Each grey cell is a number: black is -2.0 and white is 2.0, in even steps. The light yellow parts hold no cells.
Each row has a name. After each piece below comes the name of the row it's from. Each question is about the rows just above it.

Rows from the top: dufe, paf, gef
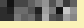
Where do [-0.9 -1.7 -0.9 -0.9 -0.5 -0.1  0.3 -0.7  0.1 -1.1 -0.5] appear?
dufe

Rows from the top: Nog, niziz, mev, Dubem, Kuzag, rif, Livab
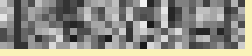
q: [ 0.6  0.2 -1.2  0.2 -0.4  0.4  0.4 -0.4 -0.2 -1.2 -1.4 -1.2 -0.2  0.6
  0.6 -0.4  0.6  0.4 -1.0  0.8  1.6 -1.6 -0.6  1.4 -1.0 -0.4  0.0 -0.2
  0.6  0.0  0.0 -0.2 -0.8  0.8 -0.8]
Dubem
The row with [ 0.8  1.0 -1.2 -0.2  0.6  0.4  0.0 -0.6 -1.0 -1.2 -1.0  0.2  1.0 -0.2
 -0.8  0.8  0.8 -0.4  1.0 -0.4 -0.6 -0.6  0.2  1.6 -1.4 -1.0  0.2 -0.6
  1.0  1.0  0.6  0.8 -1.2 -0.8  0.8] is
niziz
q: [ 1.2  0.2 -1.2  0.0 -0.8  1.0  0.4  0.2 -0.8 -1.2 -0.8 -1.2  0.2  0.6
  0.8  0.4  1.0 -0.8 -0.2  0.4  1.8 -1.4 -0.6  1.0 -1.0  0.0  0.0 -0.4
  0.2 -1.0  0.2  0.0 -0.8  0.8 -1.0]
Nog

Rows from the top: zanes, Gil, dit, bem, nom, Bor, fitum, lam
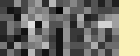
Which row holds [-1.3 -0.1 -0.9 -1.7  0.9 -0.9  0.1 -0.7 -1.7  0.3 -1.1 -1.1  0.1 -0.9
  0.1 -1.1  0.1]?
nom
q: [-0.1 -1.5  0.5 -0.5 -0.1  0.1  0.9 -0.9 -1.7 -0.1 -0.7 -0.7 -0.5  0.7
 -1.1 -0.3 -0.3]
fitum
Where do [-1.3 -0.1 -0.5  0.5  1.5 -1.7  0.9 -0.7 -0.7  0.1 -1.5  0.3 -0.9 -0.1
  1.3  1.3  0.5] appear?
bem

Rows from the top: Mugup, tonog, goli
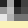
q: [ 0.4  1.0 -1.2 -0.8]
tonog

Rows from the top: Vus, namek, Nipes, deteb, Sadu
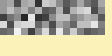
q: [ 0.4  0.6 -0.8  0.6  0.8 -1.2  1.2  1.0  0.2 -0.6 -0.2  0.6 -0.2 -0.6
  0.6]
Vus
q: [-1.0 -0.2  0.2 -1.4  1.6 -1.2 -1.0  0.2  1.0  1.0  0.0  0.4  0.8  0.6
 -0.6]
Nipes
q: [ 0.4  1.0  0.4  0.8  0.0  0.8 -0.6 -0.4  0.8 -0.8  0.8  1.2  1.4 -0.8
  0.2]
namek
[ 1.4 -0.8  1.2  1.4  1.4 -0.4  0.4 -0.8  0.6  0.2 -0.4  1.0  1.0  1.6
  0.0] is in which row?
deteb

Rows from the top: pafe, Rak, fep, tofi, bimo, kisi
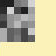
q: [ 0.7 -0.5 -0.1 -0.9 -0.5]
kisi
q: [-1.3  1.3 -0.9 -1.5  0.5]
Rak

